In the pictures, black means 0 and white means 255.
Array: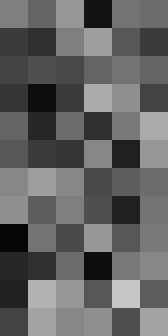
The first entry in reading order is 127
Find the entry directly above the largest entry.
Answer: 121
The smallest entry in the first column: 5
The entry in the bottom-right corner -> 164
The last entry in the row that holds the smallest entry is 121
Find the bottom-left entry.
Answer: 67
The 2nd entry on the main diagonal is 47
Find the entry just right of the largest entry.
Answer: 93
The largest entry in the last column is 171
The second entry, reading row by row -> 100
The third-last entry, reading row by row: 143
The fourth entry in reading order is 19
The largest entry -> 198
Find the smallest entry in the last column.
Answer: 59
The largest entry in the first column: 143
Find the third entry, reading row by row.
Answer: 151
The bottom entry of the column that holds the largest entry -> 79
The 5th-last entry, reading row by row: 164
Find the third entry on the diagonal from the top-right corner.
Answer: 100

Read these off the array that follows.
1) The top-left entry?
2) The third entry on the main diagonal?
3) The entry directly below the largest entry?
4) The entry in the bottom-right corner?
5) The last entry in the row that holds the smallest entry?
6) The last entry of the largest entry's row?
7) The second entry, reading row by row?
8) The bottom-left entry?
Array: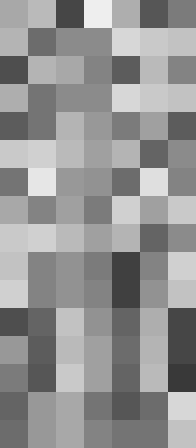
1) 168
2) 168
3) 139
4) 194
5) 57
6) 123
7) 186
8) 108

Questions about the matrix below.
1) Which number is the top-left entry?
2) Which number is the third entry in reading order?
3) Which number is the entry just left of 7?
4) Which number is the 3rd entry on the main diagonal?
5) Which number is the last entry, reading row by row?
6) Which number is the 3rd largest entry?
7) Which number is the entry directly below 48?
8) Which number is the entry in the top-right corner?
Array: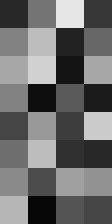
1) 40
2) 230
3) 182
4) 20
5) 69
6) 203
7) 160
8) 55

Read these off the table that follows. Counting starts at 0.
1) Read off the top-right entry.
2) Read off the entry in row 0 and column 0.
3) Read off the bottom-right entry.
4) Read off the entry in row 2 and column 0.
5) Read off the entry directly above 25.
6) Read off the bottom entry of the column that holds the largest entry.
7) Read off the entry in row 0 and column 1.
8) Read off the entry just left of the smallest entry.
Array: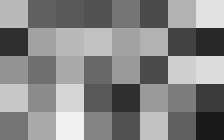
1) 226
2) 185
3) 25
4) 147
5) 59
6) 241
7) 96
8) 96

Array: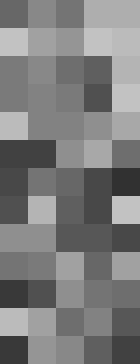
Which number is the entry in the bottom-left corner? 57
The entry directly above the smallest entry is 110
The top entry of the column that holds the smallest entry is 174
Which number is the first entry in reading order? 103
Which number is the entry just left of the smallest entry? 72
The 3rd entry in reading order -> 116
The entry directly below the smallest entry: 194
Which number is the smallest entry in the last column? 49
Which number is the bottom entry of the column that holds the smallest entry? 65
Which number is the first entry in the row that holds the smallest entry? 72
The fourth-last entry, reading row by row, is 149
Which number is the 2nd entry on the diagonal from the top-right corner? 194
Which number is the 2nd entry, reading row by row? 136
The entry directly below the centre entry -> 95

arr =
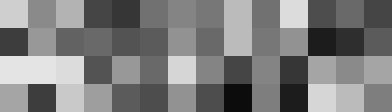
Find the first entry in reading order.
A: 207
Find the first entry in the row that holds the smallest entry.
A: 165
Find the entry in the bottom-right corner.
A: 126
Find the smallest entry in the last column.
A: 69
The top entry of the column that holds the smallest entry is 187
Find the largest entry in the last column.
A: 165
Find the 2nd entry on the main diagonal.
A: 152
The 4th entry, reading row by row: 69
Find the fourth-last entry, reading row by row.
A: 28
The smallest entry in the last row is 12
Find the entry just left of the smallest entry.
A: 77
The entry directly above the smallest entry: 69
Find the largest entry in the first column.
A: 228
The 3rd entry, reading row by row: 179
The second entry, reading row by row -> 138
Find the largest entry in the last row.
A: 214

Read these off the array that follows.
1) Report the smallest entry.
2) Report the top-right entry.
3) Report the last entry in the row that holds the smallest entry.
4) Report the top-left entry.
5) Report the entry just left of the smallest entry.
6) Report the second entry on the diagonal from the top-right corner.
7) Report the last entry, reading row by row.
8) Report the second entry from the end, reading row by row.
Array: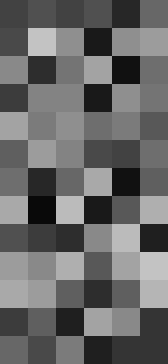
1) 9
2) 103
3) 175
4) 66
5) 169
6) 143
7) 52
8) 52

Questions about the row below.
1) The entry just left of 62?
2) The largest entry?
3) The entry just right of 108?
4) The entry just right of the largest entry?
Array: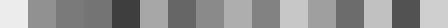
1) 116
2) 236
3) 193
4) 145
